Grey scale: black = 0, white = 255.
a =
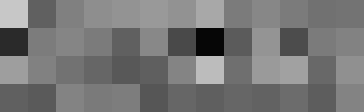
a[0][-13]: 199
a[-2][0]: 158
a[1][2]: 133
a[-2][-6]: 188
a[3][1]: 90
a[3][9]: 98
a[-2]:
[158, 129, 114, 102, 88, 95, 132, 188, 111, 154, 161, 104, 144]
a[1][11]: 123
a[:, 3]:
[142, 123, 102, 122]
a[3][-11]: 131
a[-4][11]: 113
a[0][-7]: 146
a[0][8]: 123

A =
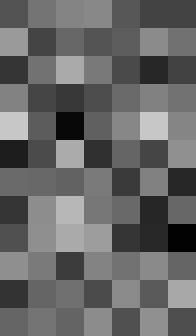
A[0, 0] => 83
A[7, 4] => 105
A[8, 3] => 157
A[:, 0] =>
[83, 154, 53, 130, 199, 29, 106, 53, 80, 143, 51, 101]
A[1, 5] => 139
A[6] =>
[106, 104, 98, 122, 58, 129, 39]
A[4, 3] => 96
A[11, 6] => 78
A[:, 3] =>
[136, 84, 121, 77, 96, 48, 122, 119, 157, 131, 75, 140]
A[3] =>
[130, 69, 56, 77, 106, 129, 114]
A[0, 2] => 132
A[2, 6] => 66
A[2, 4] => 74
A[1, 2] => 103
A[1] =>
[154, 68, 103, 84, 93, 139, 113]
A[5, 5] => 69
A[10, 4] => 139
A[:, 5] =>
[67, 139, 39, 129, 199, 69, 129, 38, 40, 138, 90, 144]
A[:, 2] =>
[132, 103, 170, 56, 8, 171, 98, 183, 170, 60, 112, 100]

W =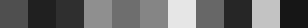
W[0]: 79
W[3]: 143
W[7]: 103

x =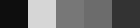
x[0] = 14
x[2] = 119
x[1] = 214
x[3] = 108

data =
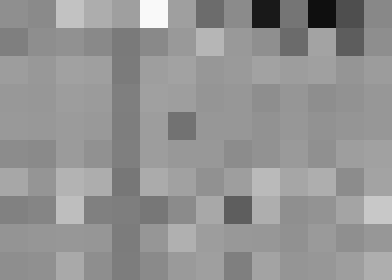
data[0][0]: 143
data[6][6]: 161
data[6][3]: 173
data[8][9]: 151
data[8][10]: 145
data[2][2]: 161
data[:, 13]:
[136, 142, 156, 151, 151, 161, 163, 200, 151, 174]
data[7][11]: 147
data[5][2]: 155
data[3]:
[152, 151, 157, 155, 127, 160, 158, 149, 151, 142, 150, 142, 146, 151]
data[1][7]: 182
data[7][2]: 190
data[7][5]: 119
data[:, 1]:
[138, 142, 152, 151, 152, 138, 149, 133, 150, 144]
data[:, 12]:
[78, 93, 149, 146, 149, 158, 140, 164, 143, 158]
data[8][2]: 151
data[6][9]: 186
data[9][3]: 142
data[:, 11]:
[15, 163, 160, 142, 146, 144, 174, 147, 154, 151]
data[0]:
[143, 138, 194, 173, 159, 249, 159, 108, 139, 25, 117, 15, 78, 136]
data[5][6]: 152
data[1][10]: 107
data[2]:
[157, 152, 161, 159, 123, 158, 162, 151, 154, 162, 157, 160, 149, 156]
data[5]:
[140, 138, 155, 145, 127, 157, 152, 152, 140, 146, 154, 144, 158, 161]
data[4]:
[153, 152, 155, 153, 126, 157, 114, 151, 151, 146, 151, 146, 149, 151]
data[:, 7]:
[108, 182, 151, 149, 151, 152, 145, 168, 157, 159]
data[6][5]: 171

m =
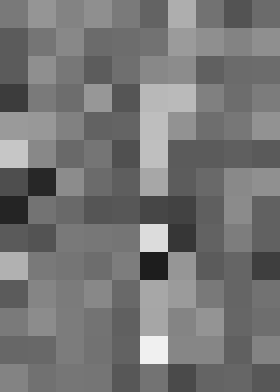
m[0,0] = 121
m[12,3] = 114
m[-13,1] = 117
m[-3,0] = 122
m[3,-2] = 109
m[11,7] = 148
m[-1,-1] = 87
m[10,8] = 101
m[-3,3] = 115
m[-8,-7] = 107
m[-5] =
[177, 121, 117, 109, 125, 29, 150, 91, 101, 62]
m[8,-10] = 90
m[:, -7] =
[143, 107, 92, 151, 98, 117, 107, 85, 119, 109, 136, 115, 114, 117]
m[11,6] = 132
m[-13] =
[91, 117, 136, 107, 109, 114, 155, 143, 131, 143]
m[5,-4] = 91
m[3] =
[60, 122, 109, 151, 85, 184, 186, 128, 109, 124]
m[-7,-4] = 66
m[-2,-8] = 124
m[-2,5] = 240
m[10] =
[91, 133, 123, 136, 105, 167, 155, 121, 101, 114]
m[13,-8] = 118
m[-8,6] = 92
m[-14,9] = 107
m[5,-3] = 91
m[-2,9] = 131
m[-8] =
[78, 39, 140, 107, 94, 167, 92, 105, 137, 144]
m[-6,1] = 83
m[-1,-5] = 115
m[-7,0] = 36
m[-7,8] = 139
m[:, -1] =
[107, 143, 108, 124, 146, 90, 144, 97, 97, 62, 114, 110, 131, 87]
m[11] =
[122, 140, 124, 115, 96, 166, 132, 148, 102, 110]

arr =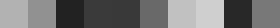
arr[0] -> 178
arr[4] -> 57
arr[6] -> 193

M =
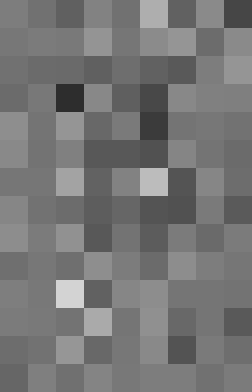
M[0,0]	125
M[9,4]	124
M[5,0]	137
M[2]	[113, 107, 106, 96, 110, 97, 89, 125, 149]
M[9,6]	141
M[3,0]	107
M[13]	[102, 127, 112, 132, 120, 125, 125, 113, 123]
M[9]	[111, 119, 111, 142, 124, 107, 141, 125, 118]
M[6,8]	109
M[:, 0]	[125, 119, 113, 107, 142, 137, 118, 134, 141, 111, 126, 123, 109, 102]
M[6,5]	188
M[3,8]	127
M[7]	[134, 114, 108, 93, 102, 84, 81, 122, 90]
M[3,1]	120
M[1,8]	138
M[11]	[123, 121, 115, 170, 117, 144, 104, 117, 89]
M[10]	[126, 120, 211, 97, 134, 141, 117, 117, 115]
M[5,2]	128
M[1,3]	148
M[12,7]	122
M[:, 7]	[138, 108, 125, 128, 119, 116, 134, 122, 106, 125, 117, 117, 122, 113]
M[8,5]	92
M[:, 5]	[174, 139, 97, 72, 59, 81, 188, 84, 92, 107, 141, 144, 137, 125]
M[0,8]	70
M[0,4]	113
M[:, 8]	[70, 138, 149, 127, 114, 107, 109, 90, 123, 118, 115, 89, 110, 123]
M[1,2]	121
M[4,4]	122

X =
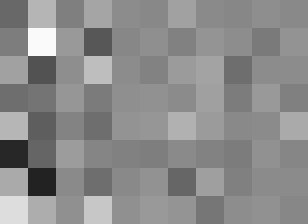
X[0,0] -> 104
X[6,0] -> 170
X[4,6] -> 177
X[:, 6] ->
[161, 129, 155, 139, 177, 138, 102, 148]
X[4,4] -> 147
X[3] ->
[110, 116, 150, 123, 143, 145, 139, 160, 124, 153, 128]
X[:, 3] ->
[165, 87, 190, 123, 110, 133, 110, 199]
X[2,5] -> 130
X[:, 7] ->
[138, 148, 163, 160, 155, 130, 159, 118]
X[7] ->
[221, 173, 144, 199, 144, 153, 148, 118, 141, 145, 135]
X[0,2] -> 127
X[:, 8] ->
[135, 141, 110, 124, 137, 124, 128, 141]
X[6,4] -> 137
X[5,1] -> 101
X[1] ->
[125, 250, 153, 87, 135, 143, 129, 148, 141, 122, 147]
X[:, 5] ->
[136, 143, 130, 145, 150, 126, 146, 153]
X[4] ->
[182, 94, 131, 110, 147, 150, 177, 155, 137, 139, 170]
